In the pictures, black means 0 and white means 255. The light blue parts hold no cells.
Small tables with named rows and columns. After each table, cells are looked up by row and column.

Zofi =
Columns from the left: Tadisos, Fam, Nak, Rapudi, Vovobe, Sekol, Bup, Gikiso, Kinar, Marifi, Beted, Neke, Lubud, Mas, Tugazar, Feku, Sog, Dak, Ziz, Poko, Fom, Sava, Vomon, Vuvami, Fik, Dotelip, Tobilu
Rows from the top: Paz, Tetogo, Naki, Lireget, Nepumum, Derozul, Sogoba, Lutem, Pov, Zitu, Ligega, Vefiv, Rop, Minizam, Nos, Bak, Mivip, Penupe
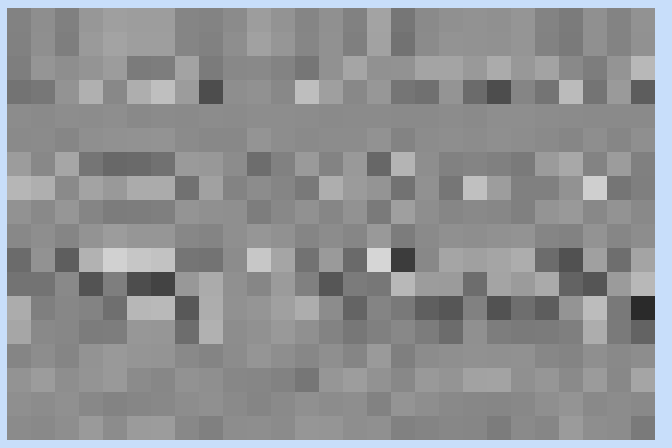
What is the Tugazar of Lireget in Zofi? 136
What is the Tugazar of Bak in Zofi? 157
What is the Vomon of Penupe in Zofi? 134
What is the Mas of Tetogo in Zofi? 145
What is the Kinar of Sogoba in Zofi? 152
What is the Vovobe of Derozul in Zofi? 145
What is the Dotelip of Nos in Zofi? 137
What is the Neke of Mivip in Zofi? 138
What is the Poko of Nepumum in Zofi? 138
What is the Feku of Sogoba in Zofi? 103
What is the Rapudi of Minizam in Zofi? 124
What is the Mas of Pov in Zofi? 134
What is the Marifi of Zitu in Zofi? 143
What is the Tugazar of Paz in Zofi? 129
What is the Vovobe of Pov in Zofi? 124
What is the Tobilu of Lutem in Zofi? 127
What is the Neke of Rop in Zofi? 160
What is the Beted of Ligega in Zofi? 199
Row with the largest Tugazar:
Naki

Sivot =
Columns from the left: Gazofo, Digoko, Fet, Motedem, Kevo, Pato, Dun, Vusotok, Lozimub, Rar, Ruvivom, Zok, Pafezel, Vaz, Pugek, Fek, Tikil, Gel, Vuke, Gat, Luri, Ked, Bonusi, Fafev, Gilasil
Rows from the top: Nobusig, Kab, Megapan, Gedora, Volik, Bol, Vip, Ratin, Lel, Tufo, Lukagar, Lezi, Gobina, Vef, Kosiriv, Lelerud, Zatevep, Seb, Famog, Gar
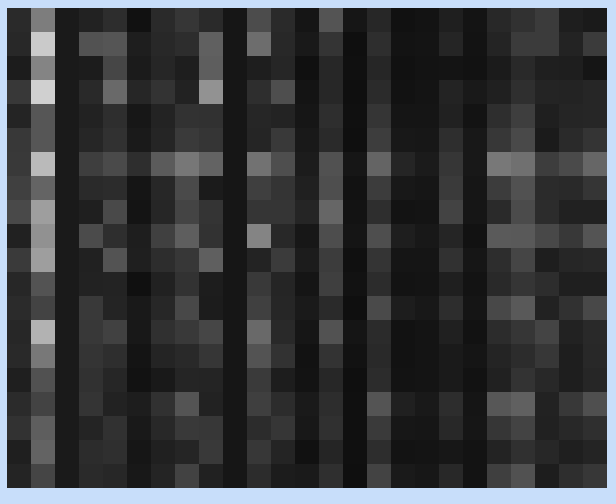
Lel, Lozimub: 52
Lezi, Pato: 16
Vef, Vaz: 82
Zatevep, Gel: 25
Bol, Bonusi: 27
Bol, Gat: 24
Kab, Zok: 40
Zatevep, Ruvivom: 63
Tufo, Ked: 89
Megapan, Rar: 22
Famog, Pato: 22
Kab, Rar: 22
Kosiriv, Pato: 20
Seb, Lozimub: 55
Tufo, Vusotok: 94
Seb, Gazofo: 50
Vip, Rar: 22
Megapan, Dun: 38
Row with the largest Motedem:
Kab

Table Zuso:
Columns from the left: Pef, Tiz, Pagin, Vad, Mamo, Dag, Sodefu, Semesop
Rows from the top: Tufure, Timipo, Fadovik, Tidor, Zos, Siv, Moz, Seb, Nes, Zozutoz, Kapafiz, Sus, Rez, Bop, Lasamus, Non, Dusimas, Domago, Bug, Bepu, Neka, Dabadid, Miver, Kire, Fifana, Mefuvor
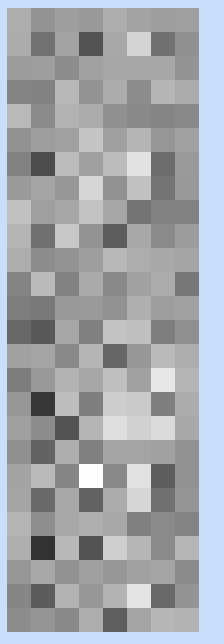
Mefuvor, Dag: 164
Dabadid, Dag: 128
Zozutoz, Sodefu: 139
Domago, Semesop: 168
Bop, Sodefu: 126
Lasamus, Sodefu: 185
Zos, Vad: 172
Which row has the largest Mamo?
Domago

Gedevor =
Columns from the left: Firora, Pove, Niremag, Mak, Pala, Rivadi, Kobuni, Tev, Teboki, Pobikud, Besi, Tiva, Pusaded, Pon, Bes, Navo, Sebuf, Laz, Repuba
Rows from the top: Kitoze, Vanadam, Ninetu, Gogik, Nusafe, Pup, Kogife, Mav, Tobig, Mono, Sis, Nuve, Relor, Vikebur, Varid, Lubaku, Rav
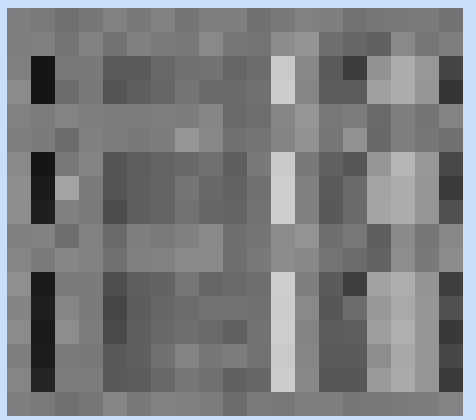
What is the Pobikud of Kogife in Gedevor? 94
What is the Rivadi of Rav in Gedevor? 120
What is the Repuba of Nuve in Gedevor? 63
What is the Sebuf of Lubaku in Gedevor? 170
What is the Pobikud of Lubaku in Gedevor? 97
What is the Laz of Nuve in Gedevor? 148
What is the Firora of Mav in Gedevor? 142
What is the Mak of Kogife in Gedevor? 132
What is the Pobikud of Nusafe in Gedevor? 106
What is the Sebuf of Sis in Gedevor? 141
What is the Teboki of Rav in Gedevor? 125
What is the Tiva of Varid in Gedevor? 201
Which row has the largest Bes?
Pup

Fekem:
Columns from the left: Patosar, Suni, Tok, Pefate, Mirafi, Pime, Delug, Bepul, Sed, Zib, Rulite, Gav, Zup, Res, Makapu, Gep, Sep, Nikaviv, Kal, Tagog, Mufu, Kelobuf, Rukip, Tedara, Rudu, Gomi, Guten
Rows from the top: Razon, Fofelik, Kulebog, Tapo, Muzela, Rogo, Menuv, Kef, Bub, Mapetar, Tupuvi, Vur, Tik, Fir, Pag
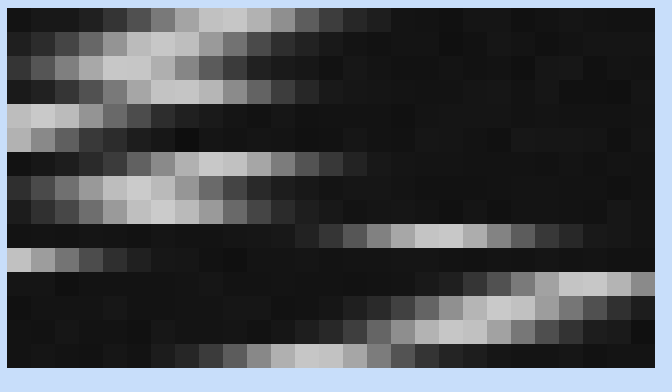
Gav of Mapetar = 24
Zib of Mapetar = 21
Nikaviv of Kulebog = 18
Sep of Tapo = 20
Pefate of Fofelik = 103
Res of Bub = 24
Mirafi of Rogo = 44
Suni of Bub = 48
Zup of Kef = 24
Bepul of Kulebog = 134
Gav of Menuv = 124
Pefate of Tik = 20
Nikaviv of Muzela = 20
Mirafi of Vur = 19
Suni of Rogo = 137
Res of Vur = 19
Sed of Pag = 59
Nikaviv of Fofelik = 20
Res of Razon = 61

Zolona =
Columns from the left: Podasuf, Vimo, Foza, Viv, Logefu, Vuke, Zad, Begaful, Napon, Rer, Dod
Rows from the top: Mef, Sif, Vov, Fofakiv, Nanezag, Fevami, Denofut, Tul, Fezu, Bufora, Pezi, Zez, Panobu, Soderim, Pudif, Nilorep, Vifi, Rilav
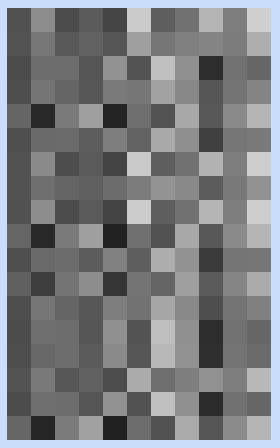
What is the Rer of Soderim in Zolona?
114
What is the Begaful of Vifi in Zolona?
144
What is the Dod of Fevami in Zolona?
121
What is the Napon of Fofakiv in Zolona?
86
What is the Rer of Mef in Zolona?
125
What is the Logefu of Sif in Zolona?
85
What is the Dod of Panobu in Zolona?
128
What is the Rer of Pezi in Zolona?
117
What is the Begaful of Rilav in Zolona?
170
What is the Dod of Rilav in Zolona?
180
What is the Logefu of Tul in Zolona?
108
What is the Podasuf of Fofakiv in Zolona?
78
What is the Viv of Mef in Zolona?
90
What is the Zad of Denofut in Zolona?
94
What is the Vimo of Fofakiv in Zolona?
117
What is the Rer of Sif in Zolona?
124
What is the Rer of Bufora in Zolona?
138
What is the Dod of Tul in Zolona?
145
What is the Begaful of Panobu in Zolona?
137
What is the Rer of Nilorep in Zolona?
125

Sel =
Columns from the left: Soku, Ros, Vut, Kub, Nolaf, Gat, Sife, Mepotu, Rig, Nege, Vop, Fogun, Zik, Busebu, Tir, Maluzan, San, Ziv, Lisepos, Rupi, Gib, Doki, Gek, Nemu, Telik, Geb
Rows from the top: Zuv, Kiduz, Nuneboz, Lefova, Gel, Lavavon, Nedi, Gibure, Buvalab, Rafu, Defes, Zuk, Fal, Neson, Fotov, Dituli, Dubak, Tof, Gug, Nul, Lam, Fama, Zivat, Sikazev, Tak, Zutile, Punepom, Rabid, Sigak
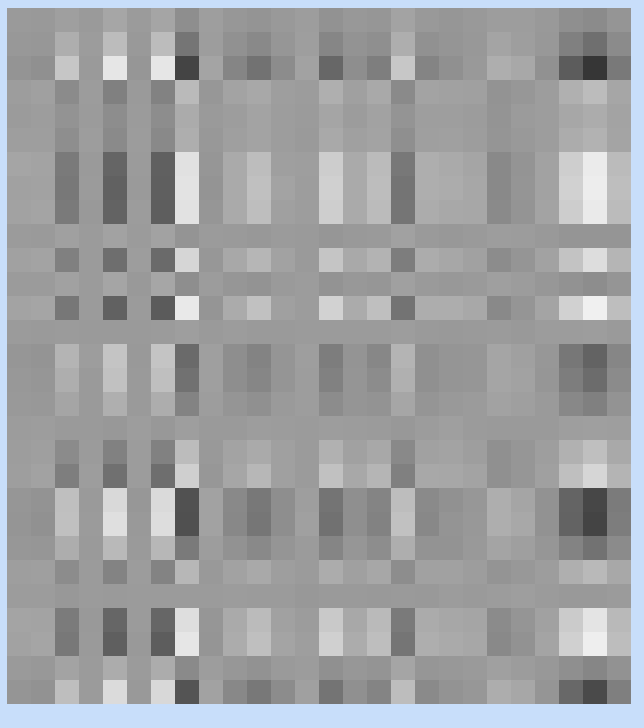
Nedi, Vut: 122
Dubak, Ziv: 149
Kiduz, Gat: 153
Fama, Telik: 68
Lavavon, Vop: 163
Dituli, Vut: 174
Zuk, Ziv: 154

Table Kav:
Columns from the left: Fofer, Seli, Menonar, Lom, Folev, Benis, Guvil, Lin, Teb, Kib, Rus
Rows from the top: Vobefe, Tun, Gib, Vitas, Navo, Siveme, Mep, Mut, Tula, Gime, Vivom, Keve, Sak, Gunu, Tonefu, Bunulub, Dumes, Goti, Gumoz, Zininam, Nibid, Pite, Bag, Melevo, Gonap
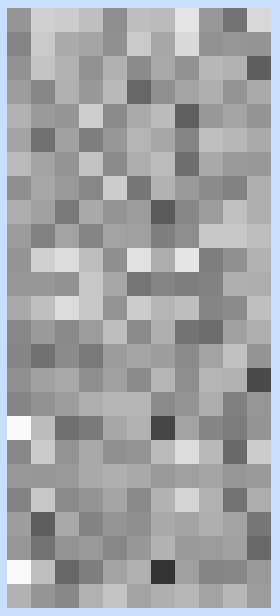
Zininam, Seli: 151
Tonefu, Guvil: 157
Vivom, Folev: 143
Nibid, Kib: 114
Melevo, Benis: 176
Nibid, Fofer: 131
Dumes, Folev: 182
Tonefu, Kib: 193
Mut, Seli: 167
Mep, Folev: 139
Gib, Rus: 94
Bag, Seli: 114
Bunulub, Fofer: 144
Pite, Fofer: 158
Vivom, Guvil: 173
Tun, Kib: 150
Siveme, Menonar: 161
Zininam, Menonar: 153
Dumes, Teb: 173

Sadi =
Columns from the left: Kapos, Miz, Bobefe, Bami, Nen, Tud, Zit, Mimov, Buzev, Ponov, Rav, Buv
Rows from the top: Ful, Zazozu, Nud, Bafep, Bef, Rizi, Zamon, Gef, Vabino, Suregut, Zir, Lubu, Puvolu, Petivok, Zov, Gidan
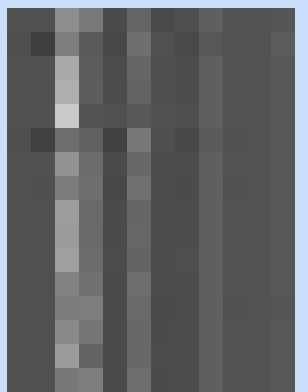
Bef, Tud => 88
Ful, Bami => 121
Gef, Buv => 87
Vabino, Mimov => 77
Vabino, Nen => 75
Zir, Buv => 87
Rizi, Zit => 79
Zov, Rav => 82
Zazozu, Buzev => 87
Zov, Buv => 87
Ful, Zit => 73
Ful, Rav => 82
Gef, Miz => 79
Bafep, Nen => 77
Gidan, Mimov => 77
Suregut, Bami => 106
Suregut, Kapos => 81
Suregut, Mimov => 77
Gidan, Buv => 87
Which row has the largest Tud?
Rizi

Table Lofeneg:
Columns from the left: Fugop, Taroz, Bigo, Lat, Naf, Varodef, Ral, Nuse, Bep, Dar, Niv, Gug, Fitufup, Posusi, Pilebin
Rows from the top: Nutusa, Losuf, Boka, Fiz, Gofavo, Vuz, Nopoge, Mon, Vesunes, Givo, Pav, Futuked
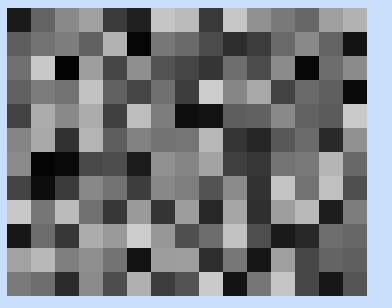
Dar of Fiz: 134
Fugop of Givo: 23
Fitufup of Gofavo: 98
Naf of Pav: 115
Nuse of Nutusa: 187
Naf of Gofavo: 64
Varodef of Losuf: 6
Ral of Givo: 150
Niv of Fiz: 168
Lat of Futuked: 139
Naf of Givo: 153
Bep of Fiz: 205
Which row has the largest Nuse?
Nutusa

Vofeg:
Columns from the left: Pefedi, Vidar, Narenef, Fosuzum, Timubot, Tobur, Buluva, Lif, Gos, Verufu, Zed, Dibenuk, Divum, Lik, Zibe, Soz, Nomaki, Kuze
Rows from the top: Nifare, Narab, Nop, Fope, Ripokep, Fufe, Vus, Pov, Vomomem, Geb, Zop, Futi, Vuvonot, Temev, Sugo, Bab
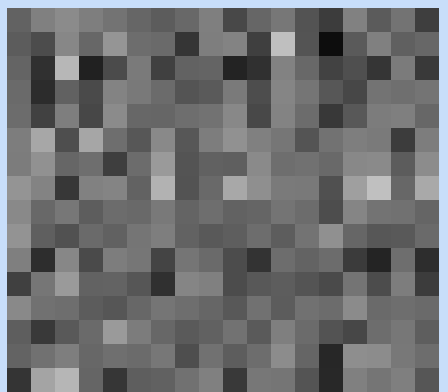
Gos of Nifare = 127
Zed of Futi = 88
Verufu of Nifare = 72
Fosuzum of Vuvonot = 92
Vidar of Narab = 76
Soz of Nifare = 91
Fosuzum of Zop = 74
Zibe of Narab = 90
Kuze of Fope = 116
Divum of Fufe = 84
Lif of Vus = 84
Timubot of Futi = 99
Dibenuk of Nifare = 119
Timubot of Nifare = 115
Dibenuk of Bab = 117
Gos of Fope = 90
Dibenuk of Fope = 133
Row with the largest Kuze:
Pov

